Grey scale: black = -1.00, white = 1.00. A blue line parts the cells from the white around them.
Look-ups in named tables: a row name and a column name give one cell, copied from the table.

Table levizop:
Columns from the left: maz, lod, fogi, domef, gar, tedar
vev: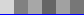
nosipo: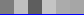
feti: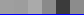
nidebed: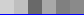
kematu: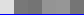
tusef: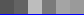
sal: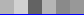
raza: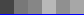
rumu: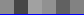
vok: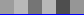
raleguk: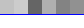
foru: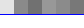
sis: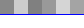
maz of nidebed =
0.64
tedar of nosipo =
0.30
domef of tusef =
-0.04
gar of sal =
0.08
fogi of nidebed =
-0.18
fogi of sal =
-0.22
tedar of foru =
-0.06
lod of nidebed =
0.50
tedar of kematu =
-0.08
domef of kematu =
0.16
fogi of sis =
0.00
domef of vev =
-0.21
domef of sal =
0.42
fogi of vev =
0.31
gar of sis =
0.67
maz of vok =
0.23
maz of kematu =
0.76
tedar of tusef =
0.21

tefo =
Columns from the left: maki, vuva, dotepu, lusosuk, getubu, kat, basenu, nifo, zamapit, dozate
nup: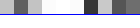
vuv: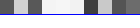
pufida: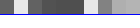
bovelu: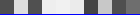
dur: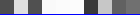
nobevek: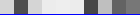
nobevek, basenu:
-0.45
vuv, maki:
-0.32
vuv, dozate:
-0.15
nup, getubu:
1.00
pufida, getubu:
-0.38
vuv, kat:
0.90
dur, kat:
0.98
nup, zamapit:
-0.33
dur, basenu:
-0.55
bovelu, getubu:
0.89
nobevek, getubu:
0.87
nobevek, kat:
0.85
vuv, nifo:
0.58
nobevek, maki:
0.67
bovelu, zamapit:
-0.38
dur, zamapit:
-0.24
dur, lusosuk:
0.95
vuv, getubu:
0.93

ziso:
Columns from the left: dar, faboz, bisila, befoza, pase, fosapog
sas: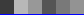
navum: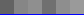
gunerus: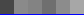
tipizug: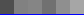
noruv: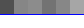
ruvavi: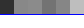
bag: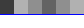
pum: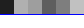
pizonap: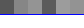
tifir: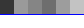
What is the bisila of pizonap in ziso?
0.16
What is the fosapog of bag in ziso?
0.39
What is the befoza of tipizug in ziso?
-0.11
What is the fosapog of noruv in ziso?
0.30
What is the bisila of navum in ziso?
0.12
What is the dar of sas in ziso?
-0.54
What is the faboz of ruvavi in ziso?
0.07
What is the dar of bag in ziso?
-0.53
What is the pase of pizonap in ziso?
0.22
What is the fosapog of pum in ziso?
0.51
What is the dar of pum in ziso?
-0.76
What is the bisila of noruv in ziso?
0.10
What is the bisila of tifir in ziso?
0.04
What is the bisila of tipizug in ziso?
0.04
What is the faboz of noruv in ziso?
0.05
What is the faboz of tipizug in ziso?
0.01
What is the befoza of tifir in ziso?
-0.14
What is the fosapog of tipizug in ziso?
0.30
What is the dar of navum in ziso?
-0.22
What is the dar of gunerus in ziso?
-0.44

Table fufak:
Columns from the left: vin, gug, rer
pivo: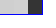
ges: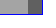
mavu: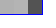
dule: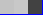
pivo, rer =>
-0.59
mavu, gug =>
0.41
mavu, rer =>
-0.35
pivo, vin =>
0.62
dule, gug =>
0.57
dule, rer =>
-0.48
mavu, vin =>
0.39
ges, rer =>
-0.25
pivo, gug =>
0.64
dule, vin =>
0.53
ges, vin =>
0.29
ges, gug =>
0.29

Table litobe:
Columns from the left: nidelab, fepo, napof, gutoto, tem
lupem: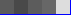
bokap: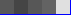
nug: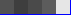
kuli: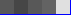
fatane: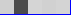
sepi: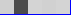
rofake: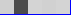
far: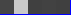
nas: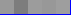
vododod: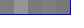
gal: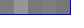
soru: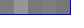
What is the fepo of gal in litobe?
0.18
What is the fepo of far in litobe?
0.58
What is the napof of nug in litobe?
-0.42
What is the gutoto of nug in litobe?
-0.28
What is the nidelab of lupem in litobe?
-0.29
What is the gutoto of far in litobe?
-0.48
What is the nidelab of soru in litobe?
-0.03
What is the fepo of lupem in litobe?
-0.43
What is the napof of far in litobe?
-0.50
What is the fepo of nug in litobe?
-0.51
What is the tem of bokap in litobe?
0.76
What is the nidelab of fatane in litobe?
0.63
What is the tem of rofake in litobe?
0.66
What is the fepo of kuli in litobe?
-0.45
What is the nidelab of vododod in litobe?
-0.02
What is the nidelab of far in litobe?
-0.46
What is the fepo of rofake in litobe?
-0.41
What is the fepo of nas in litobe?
-0.02
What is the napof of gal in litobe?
-0.05
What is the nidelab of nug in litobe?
-0.36
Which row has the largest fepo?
far

